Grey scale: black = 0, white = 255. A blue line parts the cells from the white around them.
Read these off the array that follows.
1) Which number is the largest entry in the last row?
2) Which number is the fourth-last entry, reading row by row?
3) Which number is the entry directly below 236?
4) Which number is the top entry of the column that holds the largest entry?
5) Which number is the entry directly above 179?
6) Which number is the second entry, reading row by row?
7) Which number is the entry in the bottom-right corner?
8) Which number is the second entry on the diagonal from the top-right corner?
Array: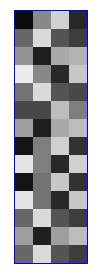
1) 218
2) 103
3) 115
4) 11
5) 61
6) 136
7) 61
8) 84
